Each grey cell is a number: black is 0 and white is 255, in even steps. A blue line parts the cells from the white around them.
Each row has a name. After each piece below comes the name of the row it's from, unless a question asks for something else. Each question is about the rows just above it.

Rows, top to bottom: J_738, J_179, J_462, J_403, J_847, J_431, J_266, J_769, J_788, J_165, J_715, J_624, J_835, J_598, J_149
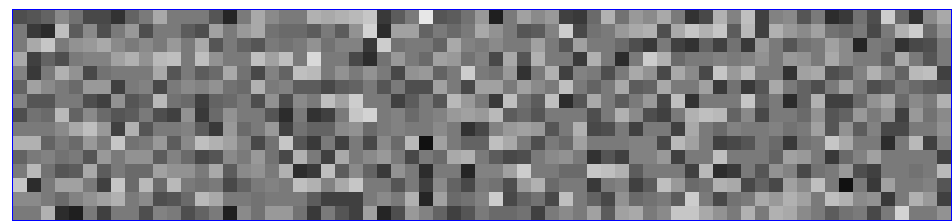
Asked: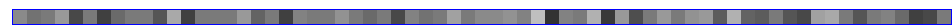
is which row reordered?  J_715
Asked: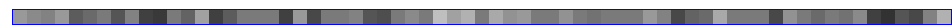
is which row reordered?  J_715
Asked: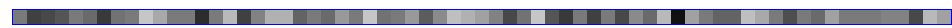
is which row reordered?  J_165
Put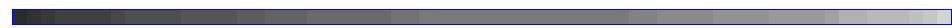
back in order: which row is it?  J_769
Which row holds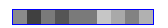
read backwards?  J_835

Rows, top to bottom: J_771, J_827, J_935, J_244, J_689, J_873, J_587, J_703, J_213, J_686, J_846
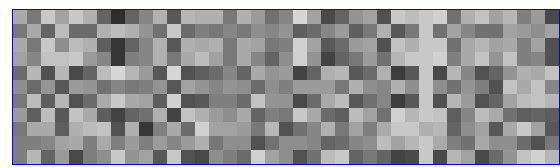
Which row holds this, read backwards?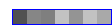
J_244
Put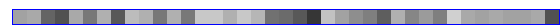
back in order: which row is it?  J_935

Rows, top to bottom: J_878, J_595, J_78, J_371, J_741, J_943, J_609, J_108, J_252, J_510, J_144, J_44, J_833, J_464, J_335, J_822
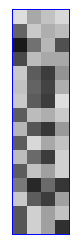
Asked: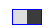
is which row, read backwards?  J_609
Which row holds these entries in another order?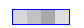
J_878
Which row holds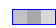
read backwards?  J_510
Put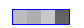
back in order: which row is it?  J_595

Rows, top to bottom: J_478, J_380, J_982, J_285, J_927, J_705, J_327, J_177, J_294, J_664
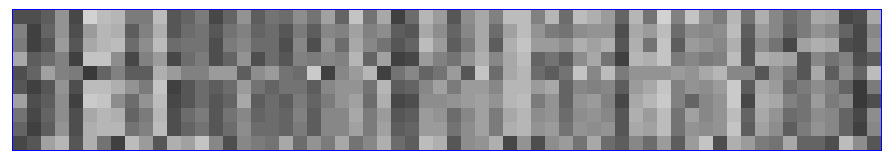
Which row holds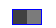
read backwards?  J_982
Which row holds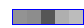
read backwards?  J_664
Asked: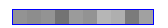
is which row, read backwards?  J_294
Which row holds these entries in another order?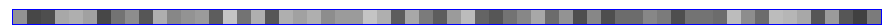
J_982
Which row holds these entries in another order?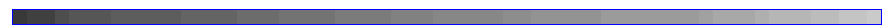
J_705

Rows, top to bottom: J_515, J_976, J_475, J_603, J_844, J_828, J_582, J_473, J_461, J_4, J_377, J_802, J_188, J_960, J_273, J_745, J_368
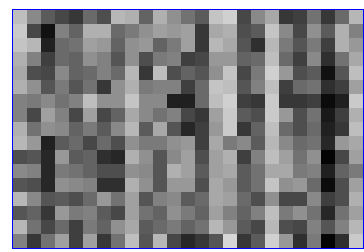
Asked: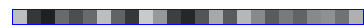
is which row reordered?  J_461
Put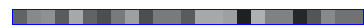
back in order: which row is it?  J_802

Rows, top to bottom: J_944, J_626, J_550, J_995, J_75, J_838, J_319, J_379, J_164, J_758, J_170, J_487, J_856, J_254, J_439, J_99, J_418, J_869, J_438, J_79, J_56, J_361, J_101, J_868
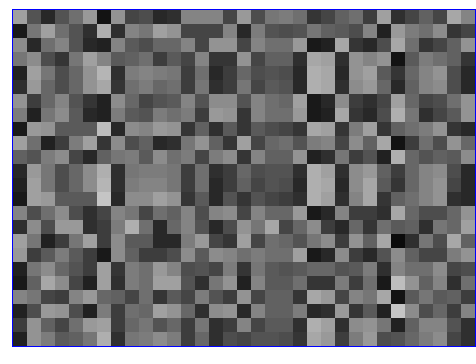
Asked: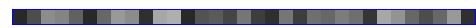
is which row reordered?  J_838
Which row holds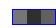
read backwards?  J_99

